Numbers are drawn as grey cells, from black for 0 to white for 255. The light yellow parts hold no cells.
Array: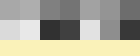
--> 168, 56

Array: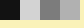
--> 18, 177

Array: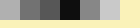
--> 176, 201

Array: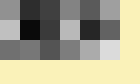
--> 145, 219

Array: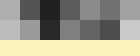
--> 175, 202

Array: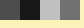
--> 77, 113

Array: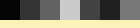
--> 5, 119

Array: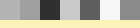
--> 180, 139

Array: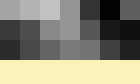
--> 165, 32
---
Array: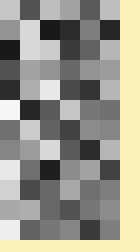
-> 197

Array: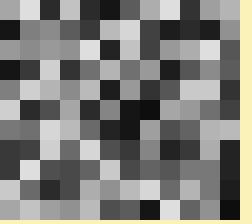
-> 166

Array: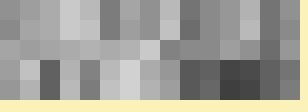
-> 145

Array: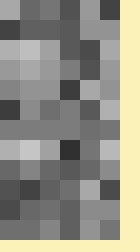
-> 168

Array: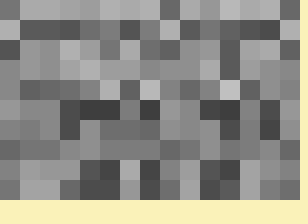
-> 117

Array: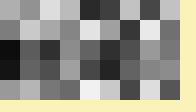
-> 175

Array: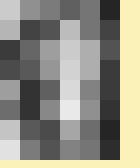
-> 203

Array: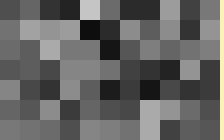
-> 79

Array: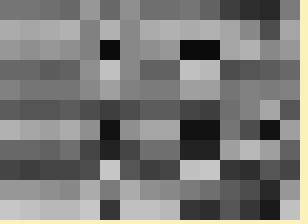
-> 117
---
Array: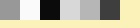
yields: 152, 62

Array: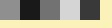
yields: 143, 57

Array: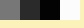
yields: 119, 252

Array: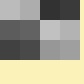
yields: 187, 159

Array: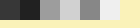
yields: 55, 239

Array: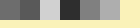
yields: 109, 174

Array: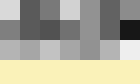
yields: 217, 238
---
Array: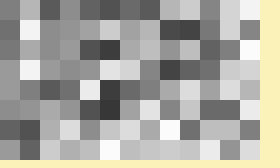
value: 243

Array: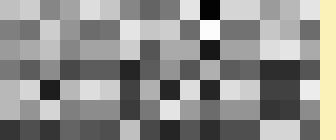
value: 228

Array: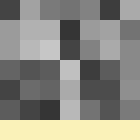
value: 170

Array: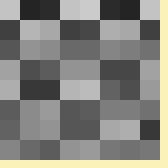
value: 195

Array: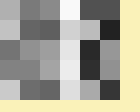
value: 81

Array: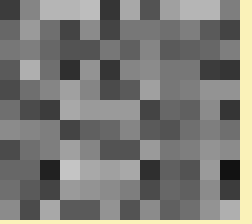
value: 126

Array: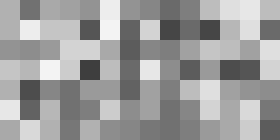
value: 189

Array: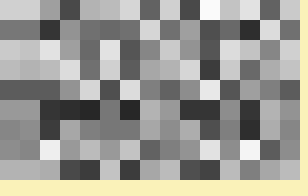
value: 202
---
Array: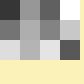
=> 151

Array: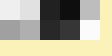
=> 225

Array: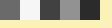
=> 246

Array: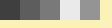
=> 93

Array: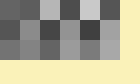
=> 93

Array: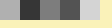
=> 54

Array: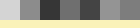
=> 140

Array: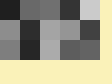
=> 105
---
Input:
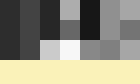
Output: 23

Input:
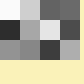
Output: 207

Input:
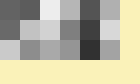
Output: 182

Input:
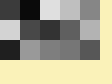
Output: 223

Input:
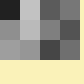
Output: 194

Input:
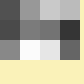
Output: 152

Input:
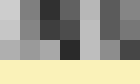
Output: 183

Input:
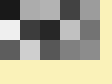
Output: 179

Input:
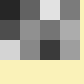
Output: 98
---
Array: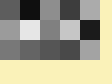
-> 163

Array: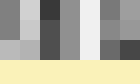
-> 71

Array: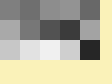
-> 38

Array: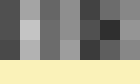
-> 135

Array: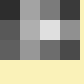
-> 74

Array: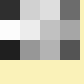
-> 84
